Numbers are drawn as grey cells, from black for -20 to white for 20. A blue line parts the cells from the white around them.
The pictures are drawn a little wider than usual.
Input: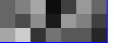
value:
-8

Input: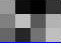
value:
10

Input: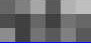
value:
-10

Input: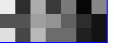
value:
-7

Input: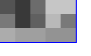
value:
-11

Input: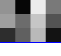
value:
-3

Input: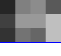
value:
4

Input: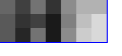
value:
-12

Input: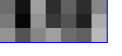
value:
-19

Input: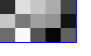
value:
-1
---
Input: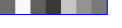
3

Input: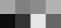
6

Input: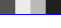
-7

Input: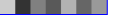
4

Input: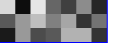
10

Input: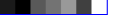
-2

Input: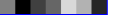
0
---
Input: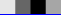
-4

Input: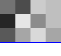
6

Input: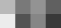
-7

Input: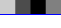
-8

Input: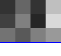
-6

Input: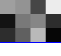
-5

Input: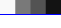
-1

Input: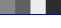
-5
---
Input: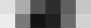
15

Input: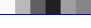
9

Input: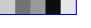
12

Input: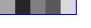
6

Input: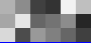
16

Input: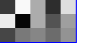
17

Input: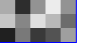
15

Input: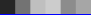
10

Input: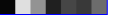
3
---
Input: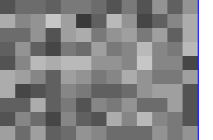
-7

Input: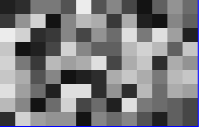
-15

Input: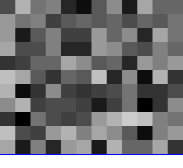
-8

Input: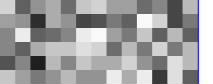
13

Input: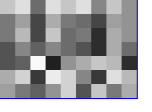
11
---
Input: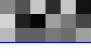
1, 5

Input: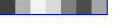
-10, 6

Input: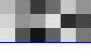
9, -1

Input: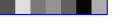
-7, 7

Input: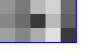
3, -11

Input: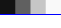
-17, 19

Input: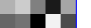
8, -8
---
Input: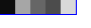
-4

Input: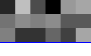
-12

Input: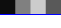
12

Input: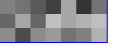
2

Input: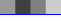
0

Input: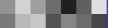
11

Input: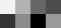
-20

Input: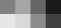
2

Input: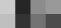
-2

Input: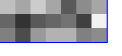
4
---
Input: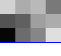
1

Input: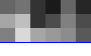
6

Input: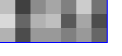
4

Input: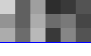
9

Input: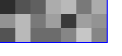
-3

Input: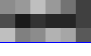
2

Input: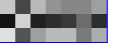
5
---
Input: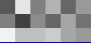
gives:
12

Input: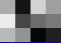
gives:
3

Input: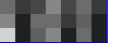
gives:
-15

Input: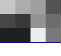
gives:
-15

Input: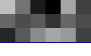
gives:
6

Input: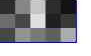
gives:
-1

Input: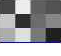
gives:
15

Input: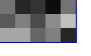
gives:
-4

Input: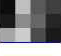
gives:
12
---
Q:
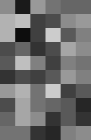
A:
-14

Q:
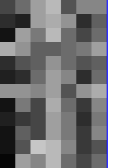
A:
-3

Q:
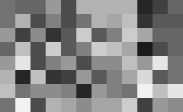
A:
-10

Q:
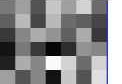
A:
11

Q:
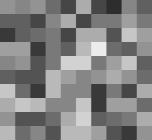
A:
-7
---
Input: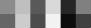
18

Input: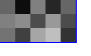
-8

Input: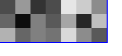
6

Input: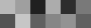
1

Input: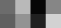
3

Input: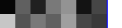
5
